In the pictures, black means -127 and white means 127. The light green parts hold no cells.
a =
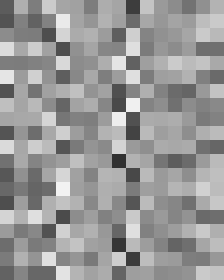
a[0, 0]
-35
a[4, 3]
6
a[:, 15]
[51, 74, 57, -15, 41, -21, 67, 9, 2, 59, -25, 58, 63, 60, 71, -17, 47, 61, 24, 67]
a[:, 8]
[37, 32, -33, 4, 101, 29, -47, -54, 109, 59, 84, -78, 50, 43, 8, 14, -25, -74, 78, -27]
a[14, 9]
-42
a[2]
[12, -2, -3, -49, 84, 43, 49, 28, -33, 79, 4, 17, 24, 38, 74, 57]
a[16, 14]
73
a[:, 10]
[68, 39, 4, -4, 31, -3, 47, 3, 43, 58, 15, 37, 58, 31, 59, 11, 1, 29, 61, 32]
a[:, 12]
[12, 36, 24, 12, 75, 34, -20, -15, 45, 38, 40, -34, 38, 53, 6, 5, 29, -27, 27, 14]
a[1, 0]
-44
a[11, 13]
-20
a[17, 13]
-16
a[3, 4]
-49
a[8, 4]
-9
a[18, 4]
5
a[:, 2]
[-2, -29, -3, 77, 1, 80, -12, 57, 41, -18, 77, 4, -21, -26, -23, 95, 8, -5, 20, -24]
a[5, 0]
101
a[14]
[-49, 30, -23, 48, 66, 50, 8, 48, 8, -42, 59, 14, 6, -15, 42, 71]
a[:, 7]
[45, 50, 28, 6, 46, -1, 34, 6, 28, 51, 10, 25, 53, 47, 48, 1, 24, 28, 37, 44]
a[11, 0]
-14
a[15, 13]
19
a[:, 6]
[-2, 21, 49, 37, 16, 40, 19, 45, -1, 5, 20, 34, 3, 21, 8, 30, 49, 33, -6, 34]
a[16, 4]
81
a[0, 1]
47
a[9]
[-43, 21, -18, 40, 79, 29, 5, 51, 59, -60, 58, 30, 38, 14, 47, 59]
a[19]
[-29, 5, -24, -24, 99, 52, 34, 44, -27, 30, 32, 11, 14, 19, 74, 67]
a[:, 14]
[16, 61, 74, -17, 67, 0, 25, 1, -5, 47, -15, 27, 53, 81, 42, -21, 73, 38, -3, 74]
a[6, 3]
33
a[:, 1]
[47, 1, -2, 40, -3, 28, 39, 37, 40, 21, 39, 41, 17, -6, 30, 50, -5, 28, 49, 5]
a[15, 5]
13
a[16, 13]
49
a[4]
[-2, -3, 1, 6, 89, 12, 16, 46, 101, -30, 31, 49, 75, 59, 67, 41]
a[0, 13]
-13

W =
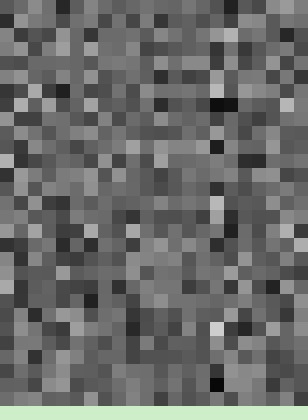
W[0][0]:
-38
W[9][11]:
-48
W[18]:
[5, -76, 7, -33, -60, -67, -44, -31, -45, 11, 4, -3, 2, -41, -15, -29, -50, 20, -33, -41, 0, -39]
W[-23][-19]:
-66
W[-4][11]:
-45
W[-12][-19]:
-8
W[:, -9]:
[-9, -30, -31, -31, 9, -62, -10, -33, -28, -16, 4, -20, -8, -22, -10, -39, -41, 9, -41, -36, -66, -13, -14, 3, -32, -37, -31, -42, -45]
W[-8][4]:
-55
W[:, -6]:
[-94, -62, 50, -13, 14, -36, -41, -108, -22, -21, 5, -18, 3, -35, -45, -81, -95, -45, -50, 27, -72, -16, 25, -65, -50, 5, 18, 9, -49]
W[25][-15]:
-24
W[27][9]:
-1
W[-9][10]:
0
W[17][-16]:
-81
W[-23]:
[-73, -52, 41, -66, -95, -19, -56, -49, -13, -51, 11, -15, -14, -10, -22, 56, -41, 23, 8, -1, -53, -10]
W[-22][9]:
-46
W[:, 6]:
[4, -4, -73, 30, -40, 17, -56, 35, -56, 12, -30, -55, 19, 16, -36, -18, 41, -81, -44, -28, -65, -94, -47, -1, -30, -35, -33, -38, 17]
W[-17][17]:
-38
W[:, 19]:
[10, -38, -38, -19, 20, -56, -1, -42, -43, 7, 22, -17, 16, -19, 14, -45, 0, -11, -41, -29, -92, -38, -37, 29, -40, -59, -47, -69, -30]
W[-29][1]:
-21
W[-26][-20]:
-55
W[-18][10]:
-51
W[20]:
[41, -73, -35, -28, -54, -60, -65, -23, -78, -23, 0, -10, -10, -66, -45, -9, -72, 21, -51, -92, 20, -24]
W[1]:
[-82, 19, -6, -14, -52, -15, -4, -55, -13, -57, -3, -73, -36, -30, -48, -27, -62, 12, 7, -38, -9, -16]
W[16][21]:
-68
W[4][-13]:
-10
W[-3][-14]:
-1
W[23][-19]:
-56
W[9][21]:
-38
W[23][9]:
-87
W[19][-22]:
16
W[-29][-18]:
-88
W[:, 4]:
[-88, -52, 19, 30, -20, 3, -95, -50, -16, -17, -32, -21, -4, -5, -75, -53, -66, -84, -60, 25, -54, -55, 24, -68, -54, 22, 12, 21, -27]
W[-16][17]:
-50
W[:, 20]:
[26, -9, -88, -5, -58, -7, -53, 54, -14, -36, -40, -22, -57, -4, -31, 9, 48, -30, 0, -51, 20, -53, -71, -26, -26, -48, -53, -29, 1]
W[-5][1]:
-7
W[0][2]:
11

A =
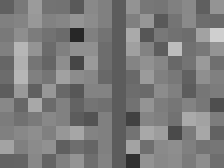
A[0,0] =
-31
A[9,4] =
23
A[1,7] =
0
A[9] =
[0, 8, 14, 0, 23, 38, 3, 0, -35, -12, 40, 29, -53, -4, 39, -29]
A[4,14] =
26
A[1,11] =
-38
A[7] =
[8, -24, 40, -20, 1, -28, -11, -15, -35, -13, 20, -2, -9, 3, -8, -49]
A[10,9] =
35
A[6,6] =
3
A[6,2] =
-31
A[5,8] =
-35
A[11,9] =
-79
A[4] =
[-25, 48, -10, -26, 14, -57, 26, -18, -35, 4, 17, 6, -23, -11, 26, -16]
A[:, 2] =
[27, 24, -3, 20, -10, 0, -31, 40, -5, 14, 11, 8]
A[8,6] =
-44
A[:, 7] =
[0, 0, -12, -18, -18, -23, 3, -15, 0, 0, 0, 3]
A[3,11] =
-34
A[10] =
[35, 0, 11, 17, -32, -17, -26, 0, -35, 35, -16, 10, 14, 0, -12, -9]
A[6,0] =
-34
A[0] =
[-31, -6, 27, -12, -13, -38, 9, 0, -35, 19, -8, -10, 0, 9, -32, 20]
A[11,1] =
-27
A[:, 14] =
[-32, -18, 34, -7, 26, 15, -9, -8, 34, 39, -12, 13]
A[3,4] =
0
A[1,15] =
-21
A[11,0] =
-28
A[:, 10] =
[-8, 22, -41, 2, 17, 27, -21, 20, 5, 40, -16, 19]
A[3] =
[0, 54, 20, -20, 0, 16, 16, -18, -35, 32, 2, -34, 61, -14, -7, 20]
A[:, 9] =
[19, 0, 42, 32, 4, -22, -18, -13, -62, -12, 35, -79]
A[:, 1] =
[-6, 4, 14, 54, 48, 54, 25, -24, -14, 8, 0, -27]

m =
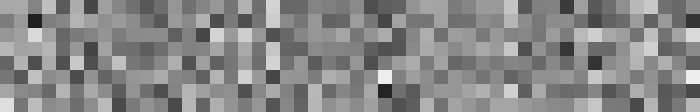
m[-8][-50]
39
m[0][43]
-17
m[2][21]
6
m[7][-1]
56
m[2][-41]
10
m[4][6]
-48
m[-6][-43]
20
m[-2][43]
-42
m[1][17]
-48
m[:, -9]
[31, -15, 57, 31, 15, 4, -17, 43]
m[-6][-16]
-6
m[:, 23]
[0, -28, 17, 4, -6, 46, -21, 16]
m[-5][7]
34
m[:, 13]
[-14, 9, 1, 1, -44, 1, 52, 54]
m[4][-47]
43
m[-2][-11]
-10
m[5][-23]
109
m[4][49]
-33
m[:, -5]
[56, 28, -12, 56, 51, -5, 45, -53]
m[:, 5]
[44, 51, -4, 22, 72, -50, -9, -17]
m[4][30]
-3
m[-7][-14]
53
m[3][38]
17
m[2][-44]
3
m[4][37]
2
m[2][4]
-25
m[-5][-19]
28
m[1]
[-3, 25, -95, -1, 6, 51, 32, 16, 26, 12, -15, -39, 26, 9, 49, -50, -5, -48, -10, 76, 9, -9, 23, -28, -24, 27, -8, -57, 34, -9, -10, 33, -16, -14, 13, 5, 53, 12, -7, 12, 12, -15, -56, -29, -20, 28, -29, 25, -24, -75]
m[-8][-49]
41
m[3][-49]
34
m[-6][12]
-31
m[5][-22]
1
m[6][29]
-37
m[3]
[54, 34, 37, 52, -20, 22, -58, 34, -14, -16, -33, -16, 14, 1, 4, 37, -4, 41, -12, 69, -26, -28, 11, 4, 3, 1, -32, -46, -41, 9, 42, 28, 9, 23, 40, 27, 69, -47, 17, -10, -73, 31, -20, -22, 16, 56, 80, -30, -21, 10]

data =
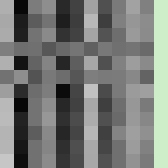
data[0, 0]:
47
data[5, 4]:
-18
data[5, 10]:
-28
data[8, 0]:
59
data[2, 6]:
36
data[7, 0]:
57
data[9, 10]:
16
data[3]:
[-1, -17, -15, -40, -22, -10, -31, -7, -15, -11, -21]
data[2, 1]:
-96
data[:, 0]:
[47, 40, 43, -1, 48, -13, 30, 57, 59, 52, 53, 70]
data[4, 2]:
-28
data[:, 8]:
[-5, 0, -17, -15, 1, -4, -5, -17, -21, 4, -15, -15]
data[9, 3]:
9
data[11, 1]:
-113
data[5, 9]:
8
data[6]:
[30, -84, -18, -2, -116, -58, 65, -52, -5, 27, 31]
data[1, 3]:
-12
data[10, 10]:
1
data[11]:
[70, -113, -14, 11, -75, -52, 40, -46, -15, 18, -5]
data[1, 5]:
-66
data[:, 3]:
[14, -12, 10, -40, 4, -6, -2, 14, 23, 9, 5, 11]
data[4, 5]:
-33
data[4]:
[48, -108, -28, 4, -89, -33, 39, -47, 1, 29, 10]
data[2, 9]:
26
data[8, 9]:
25
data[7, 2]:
-12
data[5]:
[-13, 14, -44, -6, -18, -41, -1, -5, -4, 8, -28]
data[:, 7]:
[-47, -65, -44, -7, -47, -5, -52, -64, -47, -63, -57, -46]

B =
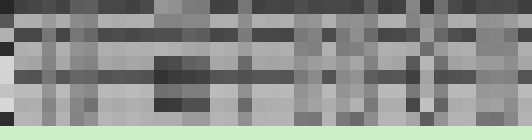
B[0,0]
-88
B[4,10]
35
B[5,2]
-44
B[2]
[48, -56, -56, -9, -58, -9, -24, -53, -50, -56, -50, -47, -48, -30, -34, -57, -53, -4, -55, -55, -58, -6, 2, -51, -6, 15, -19, -56, -54, -42, 25, -24, -48, -56, 2, 4, -12, -57]
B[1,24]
15
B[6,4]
58
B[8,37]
50
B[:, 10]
[-53, 47, -50, 46, 35, -45, 55, 44, 48]
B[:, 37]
[-64, 46, -57, 47, 38, -43, 58, 47, 50]
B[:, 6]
[-33, 6, -24, 14, 3, -27, 10, -14, 17]
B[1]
[-40, 46, 45, 27, 44, 11, 6, 47, 44, 46, 47, 3, 4, 7, 7, 46, 47, 14, 46, 43, 47, 17, 21, 47, 15, 17, 6, 46, 47, 3, 19, 4, 45, 47, 16, 18, 28, 46]
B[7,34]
30
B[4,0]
85
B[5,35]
3
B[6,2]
58
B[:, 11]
[22, 3, -47, 50, -56, -76, -15, -71, 45]
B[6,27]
57
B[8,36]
7
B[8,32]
50
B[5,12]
-68
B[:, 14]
[-5, 7, -34, 36, -26, -60, -1, -48, 27]
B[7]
[87, 45, 47, 4, 44, 6, -14, 45, 42, 47, 44, -71, -69, -47, -48, 46, 43, -21, 44, 46, 47, 24, 34, 45, 28, 49, -6, 45, 45, -56, 64, -27, 44, 46, 30, 33, 13, 47]
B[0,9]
-62
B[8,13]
28
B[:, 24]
[-55, 15, -6, -2, 22, 9, 19, 28, -6]
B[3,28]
45
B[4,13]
-30
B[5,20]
-42
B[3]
[-83, 46, 49, 8, 47, 18, 14, 46, 43, 47, 46, 50, 46, 39, 36, 49, 45, 30, 45, 44, 47, 3, 0, 48, -2, 0, 16, 47, 45, 41, -17, 26, 45, 46, 3, 3, 5, 47]
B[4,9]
38
